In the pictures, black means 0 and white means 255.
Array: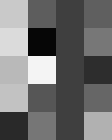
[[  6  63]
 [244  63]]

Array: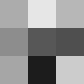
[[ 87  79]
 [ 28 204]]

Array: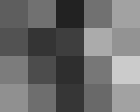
[[52 62]
 [76 46]]

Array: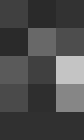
[[104  77]
 [ 64 196]]

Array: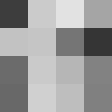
[[197 117]
 [202 182]]

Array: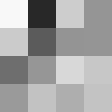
[[ 91 148]
 [150 216]]

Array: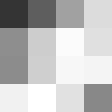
[[205 251]
 [207 247]]

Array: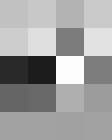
[[223 124]
 [ 27 253]]
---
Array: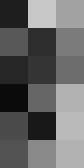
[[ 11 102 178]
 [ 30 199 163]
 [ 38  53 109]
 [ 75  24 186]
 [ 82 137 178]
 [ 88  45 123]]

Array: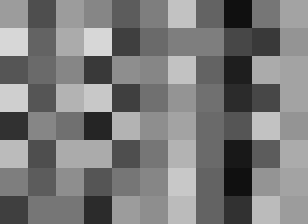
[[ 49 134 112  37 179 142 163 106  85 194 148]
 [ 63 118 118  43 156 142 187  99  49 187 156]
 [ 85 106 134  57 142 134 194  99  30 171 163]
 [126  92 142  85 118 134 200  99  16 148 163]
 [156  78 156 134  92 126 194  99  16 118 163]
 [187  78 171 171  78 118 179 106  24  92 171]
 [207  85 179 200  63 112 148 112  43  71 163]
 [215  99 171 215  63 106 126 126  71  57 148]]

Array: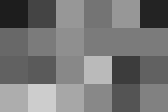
[[ 29  68 151 116 151  35]
 [ 97  90 136 186  60  97]
 [104 123 143 123 123 123]
 [173 205 167 136  84 129]]

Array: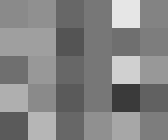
[[ 90 182 103 144 167 125]
 [111 152 103 119 208 152]
 [138 144 103 119 230 131]
 [159 159  84 119 111 125]
 [175 138  90 119  58  97]]

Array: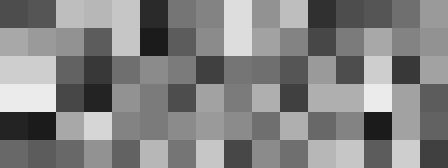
[[ 35  27 168 214 131 123 139 154 139 111 175 104 131  27 162  98]
 [ 77  85 190 183 198  42 117 131 221 146 190  48  77  85 111 154]
 [104  92 104 146  98 183 117 198  71 139 111 183 198  92 206  64]
 [168 154 146  92 198  27  92 139 221 162 131  71 123 168 131 146]
 [206 206  98  56 111 139 123  64 117 111  85 154  77 206  56 162]
 [235 235  71  35 146 123  77 162 123 175  64 175 175 235 162  92]]

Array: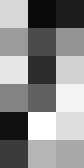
[[ 16 255 222]
 [ 59 182 168]
 [131  97 243]
 [155  75 147]
 [215  10  29]
 [229  45 209]]

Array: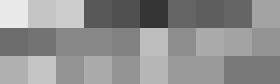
[[108 115 135 135 129 189 141 170 162 147]
 [176 197 147 170 147 182 154 154 121 121]
 [233 197 205  87  80  53 101  94 101 162]]

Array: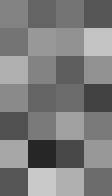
[[ 80 122 160 122]
 [ 86 201 175 108]
 [116 152 145 195]
 [130 100 116  86]
 [138 100 108  65]
 [167  38  72 152]
 [175 130  94 145]]

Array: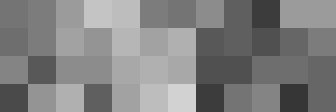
[[ 74 148 176  95 162 189 210  60 116 132  54 102]
 [110 124 162 148 182 162 176  88  95  80 102 124]
 [116 124 155 196 189 124 116 140  95  60 155 155]
 [132  88 140 140 168 176 168  80  80 110 110 102]]
